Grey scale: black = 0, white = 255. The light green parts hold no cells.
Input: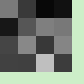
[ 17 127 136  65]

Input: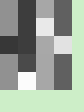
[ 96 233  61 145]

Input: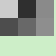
[138 104]

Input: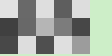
[221 124  79]

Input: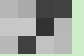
[67 50 64]

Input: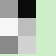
[ 11 246]

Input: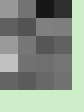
[ 46 128 119 193]

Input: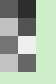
[ 45 193]
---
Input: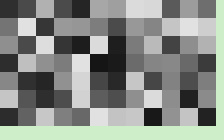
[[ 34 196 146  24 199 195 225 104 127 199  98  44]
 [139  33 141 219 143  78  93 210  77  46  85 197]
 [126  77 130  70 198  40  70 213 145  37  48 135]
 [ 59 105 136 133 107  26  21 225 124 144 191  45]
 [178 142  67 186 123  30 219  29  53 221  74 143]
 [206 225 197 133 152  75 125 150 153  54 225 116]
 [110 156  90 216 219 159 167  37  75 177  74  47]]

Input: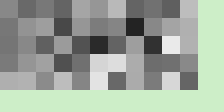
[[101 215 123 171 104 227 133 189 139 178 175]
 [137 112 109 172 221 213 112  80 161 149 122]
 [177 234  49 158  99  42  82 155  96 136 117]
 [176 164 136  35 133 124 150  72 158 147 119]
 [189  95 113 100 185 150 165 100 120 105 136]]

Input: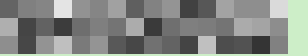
[[129  52  82  77 192  68  99 113  71  88 148 122 191 147  71 142]
 [141 164 171 116 124 127 111  58 172 116 127 110  60  98  69 175]
 [218 142 142 163  87  65 148 130  95 161 133 146 228 133 128 100]]

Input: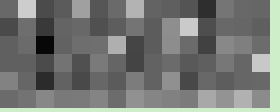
[[139 177 147 168 123 129 133 145 108 132 122 121 135 115 107]
 [104 102  93 104  72 144  98 124  91 103  73  98  43 102 130]
 [200 102 119  95  89 107  98  68 101 122  80 115  75  96  96]
 [108 127 136  65 107 141  92  69 175 111 110  98   7 107  96]
 [ 95 102 104  78 202 142  92 116  93  80 104 100  57 110  74]
 [102 104 117  46  84  95  99 179 106  86 160  91  75 205 104]]

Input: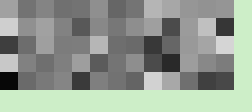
[[ 72  64 111 168 210 100 114 127  58 133 121 106   7]
 [124 136 157  41  75 142 116  91 158 127 111 129 200]
 [213 165 153 102  56 106 110 182 125 124 159 109  62]
 [ 54 192 155  75 159 142 119 136  88 130 161 144 207]
 [149 146 150 167 181 116 102 143 115 112 132 115 161]]

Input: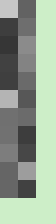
[[ 65 102]
 [157 101]
 [ 71 125]
 [ 61 113]
 [107 112]
 [ 87 180]
 [106  63]
 [131  65]
 [139  54]
 [110  62]
 [ 98 198]]

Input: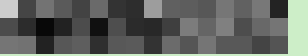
[[ 84  68  88  88 117  85 107  51  90  88  47  94  87  34 114 117]
 [117 104  77 128 101 124  63  40  43  78  16  76  34   8  44  76]
 [ 35 120  97 118  87  93  96 157  45  51 106  67  90 115  69 205]]
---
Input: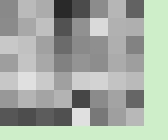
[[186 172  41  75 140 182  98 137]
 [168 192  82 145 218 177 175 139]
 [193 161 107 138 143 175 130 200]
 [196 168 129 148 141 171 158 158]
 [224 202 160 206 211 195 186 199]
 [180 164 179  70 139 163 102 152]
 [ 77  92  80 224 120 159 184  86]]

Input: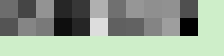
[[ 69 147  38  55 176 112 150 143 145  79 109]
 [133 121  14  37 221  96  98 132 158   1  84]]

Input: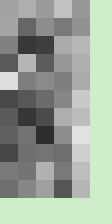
[[174 154 193 151 163]
 [102 141 121 146 165]
 [ 56  62 170 183 129]
 [181  91 151 174  89]
 [126 138 126 170 221]
 [ 87 107 134 201  72]
 [ 54  75 174 188  90]
 [115  45 141 225  96]
 [111 117 110 207  71]
 [116 177 121 189 121]
 [134 159  85 181 110]]

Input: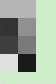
[[181 181]
 [144  51]
 [122  62]
 [ 26 224]]

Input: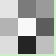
[[123 154 228]
 [248  92 179]
 [ 36 191 221]]

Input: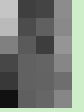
[[ 63  68 140 197]
 [ 76  96 137 186]
 [ 90  61 149 128]
 [ 97 100 134  71]
 [ 97  99 110  56]
 [ 95 102 134  17]]
